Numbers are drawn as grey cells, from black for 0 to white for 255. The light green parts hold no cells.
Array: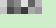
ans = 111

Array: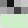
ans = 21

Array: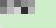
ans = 169

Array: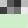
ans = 88

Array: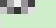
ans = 176

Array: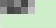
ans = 96

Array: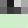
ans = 28
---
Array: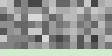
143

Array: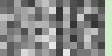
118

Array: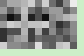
155

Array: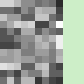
112

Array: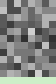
192

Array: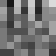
163

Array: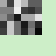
126
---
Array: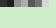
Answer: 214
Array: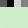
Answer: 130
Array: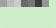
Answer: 149
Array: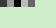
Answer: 101
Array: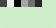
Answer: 40
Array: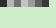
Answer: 56
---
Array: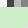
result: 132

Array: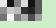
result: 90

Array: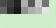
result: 116

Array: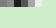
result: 236

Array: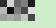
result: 28

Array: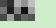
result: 191

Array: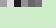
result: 116

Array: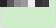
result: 61

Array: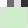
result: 49
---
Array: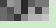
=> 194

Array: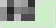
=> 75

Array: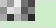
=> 41

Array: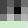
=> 179

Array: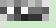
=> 178

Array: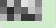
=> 125

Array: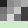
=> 62

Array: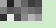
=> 152
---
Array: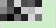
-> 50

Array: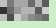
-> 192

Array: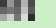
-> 165

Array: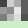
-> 126

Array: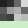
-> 75

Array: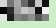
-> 228

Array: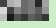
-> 189

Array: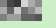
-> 128

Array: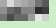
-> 116

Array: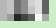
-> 182
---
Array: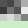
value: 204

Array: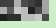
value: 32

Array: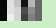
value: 7

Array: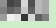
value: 157

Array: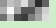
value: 112

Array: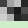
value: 206

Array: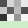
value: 51

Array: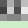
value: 147
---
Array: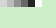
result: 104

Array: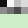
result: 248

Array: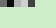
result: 180

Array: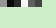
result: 246

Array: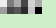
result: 70

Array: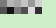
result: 195
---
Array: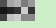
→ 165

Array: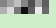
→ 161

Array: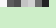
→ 93

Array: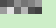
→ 91

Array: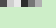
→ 206

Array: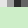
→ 159

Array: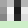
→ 192

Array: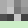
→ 183

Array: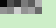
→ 79
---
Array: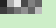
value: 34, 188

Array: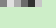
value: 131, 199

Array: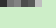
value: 47, 191

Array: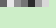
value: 101, 216

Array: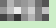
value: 112, 84

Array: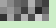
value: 163, 135

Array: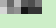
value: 174, 52

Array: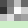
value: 76, 161
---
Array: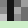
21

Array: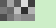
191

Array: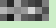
213

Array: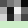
23

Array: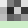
38

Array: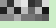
103
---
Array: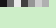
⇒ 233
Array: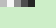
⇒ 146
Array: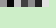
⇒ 197
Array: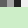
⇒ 35
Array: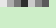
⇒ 118
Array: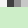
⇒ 144
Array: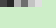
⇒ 179
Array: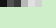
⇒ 58
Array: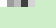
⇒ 188
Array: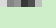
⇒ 149
